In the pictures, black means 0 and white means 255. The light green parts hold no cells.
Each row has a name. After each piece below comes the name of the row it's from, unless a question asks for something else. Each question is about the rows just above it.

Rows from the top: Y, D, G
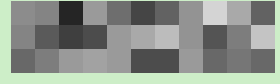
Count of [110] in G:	0
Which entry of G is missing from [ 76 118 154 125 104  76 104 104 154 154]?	[162]
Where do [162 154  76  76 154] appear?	G
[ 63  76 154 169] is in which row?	D

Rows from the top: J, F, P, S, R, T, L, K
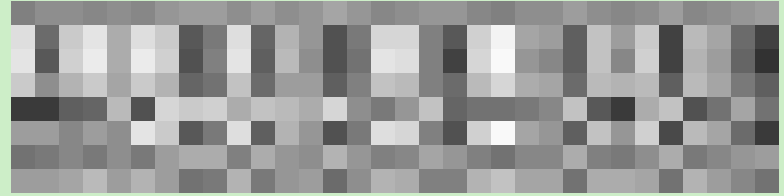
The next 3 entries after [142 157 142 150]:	[165 150 135]
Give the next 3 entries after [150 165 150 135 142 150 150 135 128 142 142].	[157 142 135]
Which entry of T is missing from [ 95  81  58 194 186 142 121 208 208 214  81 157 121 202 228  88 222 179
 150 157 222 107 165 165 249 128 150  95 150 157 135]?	[73]
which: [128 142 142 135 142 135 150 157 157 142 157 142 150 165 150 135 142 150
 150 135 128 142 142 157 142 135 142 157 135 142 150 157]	J
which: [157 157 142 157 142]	J
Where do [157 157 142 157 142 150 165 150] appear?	J
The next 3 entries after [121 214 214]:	[128  88 208]

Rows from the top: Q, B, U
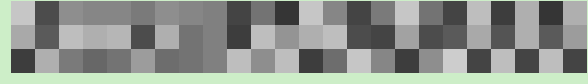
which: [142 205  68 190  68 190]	U
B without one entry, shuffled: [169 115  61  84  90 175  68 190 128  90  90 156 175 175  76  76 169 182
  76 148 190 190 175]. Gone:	[162]
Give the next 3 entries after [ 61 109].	[198 134  61]
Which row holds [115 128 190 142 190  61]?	U
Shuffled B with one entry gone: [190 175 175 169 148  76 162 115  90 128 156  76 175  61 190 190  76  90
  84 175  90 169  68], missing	[182]
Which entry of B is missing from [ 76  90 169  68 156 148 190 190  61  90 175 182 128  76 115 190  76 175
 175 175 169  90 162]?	[84]
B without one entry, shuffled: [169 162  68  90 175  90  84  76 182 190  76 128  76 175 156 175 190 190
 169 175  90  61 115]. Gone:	[148]

